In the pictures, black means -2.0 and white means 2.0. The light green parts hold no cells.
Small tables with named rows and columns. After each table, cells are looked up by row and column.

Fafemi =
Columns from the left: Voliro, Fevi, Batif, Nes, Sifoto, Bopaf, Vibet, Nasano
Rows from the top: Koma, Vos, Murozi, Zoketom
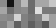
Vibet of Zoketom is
-0.6
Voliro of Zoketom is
0.0
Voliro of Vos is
0.6
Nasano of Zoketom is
0.5
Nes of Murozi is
0.0
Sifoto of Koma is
-0.3
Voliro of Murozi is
0.2
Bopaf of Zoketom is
-0.1
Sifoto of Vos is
-0.3
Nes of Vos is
0.2
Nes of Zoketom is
0.0
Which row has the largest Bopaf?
Vos

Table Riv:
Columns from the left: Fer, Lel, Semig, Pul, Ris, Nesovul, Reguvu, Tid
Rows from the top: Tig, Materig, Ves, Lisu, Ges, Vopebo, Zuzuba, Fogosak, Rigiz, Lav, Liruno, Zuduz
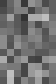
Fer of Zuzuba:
0.2
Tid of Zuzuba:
-0.5
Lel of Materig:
-0.5
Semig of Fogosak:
-0.7
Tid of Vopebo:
-0.3
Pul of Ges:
-0.9
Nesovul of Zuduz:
0.5

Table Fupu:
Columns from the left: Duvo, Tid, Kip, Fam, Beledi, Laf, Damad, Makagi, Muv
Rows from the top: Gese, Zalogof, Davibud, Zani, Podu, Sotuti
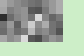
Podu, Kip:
-0.3
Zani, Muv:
-0.4
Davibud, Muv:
-0.1
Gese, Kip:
0.2
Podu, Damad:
0.2
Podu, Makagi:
-0.2
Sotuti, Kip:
0.4
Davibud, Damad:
0.1
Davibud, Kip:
0.1
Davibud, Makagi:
-0.4
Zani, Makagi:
-0.2
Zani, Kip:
-0.5
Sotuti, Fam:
1.4
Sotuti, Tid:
0.2
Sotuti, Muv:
0.1
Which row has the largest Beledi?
Zani

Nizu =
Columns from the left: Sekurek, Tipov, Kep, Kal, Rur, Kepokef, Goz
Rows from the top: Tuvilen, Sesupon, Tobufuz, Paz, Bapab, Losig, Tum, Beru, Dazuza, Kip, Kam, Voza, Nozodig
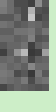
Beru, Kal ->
0.9
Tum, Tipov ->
-0.4
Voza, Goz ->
-0.2
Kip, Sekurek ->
-0.2
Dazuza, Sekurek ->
-0.4
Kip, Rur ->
0.1
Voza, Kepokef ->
-0.3
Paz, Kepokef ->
-0.4
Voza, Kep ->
-0.4
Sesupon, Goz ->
-0.8
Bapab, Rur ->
-0.1
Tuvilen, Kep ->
-0.8
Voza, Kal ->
-0.1
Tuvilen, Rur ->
-1.0
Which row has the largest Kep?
Beru

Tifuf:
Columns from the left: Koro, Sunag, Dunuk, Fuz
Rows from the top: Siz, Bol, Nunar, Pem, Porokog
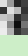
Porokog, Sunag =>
0.8
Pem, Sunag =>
0.1
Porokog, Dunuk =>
-1.2
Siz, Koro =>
1.5
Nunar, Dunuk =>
-1.3
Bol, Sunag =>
1.5
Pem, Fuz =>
-0.2
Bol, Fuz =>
-1.2
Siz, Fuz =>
-1.0
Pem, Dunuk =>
-1.8
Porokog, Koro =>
1.7
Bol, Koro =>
-1.2
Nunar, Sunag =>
0.9
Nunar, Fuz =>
-0.8
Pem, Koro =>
1.6
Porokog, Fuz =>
-0.7
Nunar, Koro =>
1.1
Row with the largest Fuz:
Pem

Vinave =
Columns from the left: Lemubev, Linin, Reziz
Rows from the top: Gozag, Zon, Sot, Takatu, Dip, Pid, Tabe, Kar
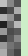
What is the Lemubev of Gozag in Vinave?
1.0
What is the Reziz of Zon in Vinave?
0.7
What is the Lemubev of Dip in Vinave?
0.4
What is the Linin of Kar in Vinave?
-0.4
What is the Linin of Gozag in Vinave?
0.1
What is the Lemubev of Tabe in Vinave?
0.4
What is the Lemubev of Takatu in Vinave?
-1.5
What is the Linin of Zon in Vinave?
-0.8
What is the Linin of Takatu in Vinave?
-0.3
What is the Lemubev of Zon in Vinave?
-1.3
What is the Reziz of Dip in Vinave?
-0.6
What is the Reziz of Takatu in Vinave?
0.9
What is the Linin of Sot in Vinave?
0.3
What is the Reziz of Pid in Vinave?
0.1
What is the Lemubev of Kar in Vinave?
0.7
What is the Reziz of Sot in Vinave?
-0.8
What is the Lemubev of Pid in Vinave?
-1.2
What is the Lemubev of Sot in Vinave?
0.8
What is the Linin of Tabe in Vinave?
-0.2

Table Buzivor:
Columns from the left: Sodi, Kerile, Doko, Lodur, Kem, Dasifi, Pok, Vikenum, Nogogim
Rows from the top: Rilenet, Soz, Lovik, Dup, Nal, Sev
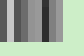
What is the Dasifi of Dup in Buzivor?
0.4
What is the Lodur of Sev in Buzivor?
-0.3
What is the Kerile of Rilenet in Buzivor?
1.1
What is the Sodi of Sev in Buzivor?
-0.6
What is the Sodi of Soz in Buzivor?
-0.6
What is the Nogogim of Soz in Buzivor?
0.4

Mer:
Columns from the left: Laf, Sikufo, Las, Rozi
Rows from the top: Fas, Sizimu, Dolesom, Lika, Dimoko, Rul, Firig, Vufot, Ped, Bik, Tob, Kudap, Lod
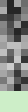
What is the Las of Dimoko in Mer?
-1.4
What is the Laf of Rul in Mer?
0.7
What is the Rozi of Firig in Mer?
0.7
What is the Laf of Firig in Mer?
0.5
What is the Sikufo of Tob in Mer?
0.2
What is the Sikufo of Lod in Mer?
0.1
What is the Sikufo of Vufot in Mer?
-0.4
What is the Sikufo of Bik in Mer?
1.2
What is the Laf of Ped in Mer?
-0.2
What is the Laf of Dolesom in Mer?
-0.9
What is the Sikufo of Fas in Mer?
-1.4
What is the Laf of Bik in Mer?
0.8
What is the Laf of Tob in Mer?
0.6
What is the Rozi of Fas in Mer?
-0.3
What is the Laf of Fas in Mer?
0.0
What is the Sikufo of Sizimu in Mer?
-1.4
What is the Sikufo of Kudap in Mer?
0.8
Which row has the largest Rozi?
Bik

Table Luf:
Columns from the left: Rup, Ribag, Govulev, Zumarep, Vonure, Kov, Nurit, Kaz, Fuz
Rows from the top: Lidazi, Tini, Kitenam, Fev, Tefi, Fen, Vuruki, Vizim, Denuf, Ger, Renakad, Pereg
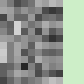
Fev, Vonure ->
-0.2
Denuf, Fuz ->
0.3
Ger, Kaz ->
0.0
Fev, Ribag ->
-0.5
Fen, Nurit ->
-0.6
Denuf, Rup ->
1.1
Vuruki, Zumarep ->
0.3
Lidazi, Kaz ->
0.9
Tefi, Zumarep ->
-0.6
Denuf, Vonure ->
-0.6
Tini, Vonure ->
0.0
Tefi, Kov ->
-0.9
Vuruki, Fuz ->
0.3
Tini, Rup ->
0.6
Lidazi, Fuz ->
0.7

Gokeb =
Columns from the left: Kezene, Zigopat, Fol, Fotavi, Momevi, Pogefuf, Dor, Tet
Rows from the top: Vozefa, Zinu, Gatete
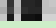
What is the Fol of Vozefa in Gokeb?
0.9
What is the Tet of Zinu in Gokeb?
1.0
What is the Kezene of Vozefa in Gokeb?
0.9
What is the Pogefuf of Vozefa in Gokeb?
-1.5
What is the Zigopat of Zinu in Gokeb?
-1.0
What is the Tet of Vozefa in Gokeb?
1.1
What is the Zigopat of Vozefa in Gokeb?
-1.2
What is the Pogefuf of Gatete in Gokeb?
-1.8
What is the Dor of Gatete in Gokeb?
1.3
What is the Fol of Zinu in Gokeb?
0.8

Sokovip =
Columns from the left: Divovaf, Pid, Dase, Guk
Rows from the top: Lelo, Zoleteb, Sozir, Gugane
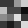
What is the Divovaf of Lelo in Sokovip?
-1.1
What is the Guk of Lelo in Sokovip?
1.2
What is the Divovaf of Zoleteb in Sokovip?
1.0
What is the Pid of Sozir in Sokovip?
-0.2
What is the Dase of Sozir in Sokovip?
1.5
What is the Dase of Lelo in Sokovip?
0.4
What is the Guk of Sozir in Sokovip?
-1.1
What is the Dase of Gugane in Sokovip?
-1.0
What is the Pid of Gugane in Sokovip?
-1.6
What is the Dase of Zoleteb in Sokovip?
-0.9
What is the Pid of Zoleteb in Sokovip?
-0.9
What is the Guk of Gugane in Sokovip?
1.4
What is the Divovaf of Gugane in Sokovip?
-1.1
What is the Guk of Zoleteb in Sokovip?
-1.8
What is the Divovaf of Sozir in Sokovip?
0.2
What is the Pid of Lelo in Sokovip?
-1.1

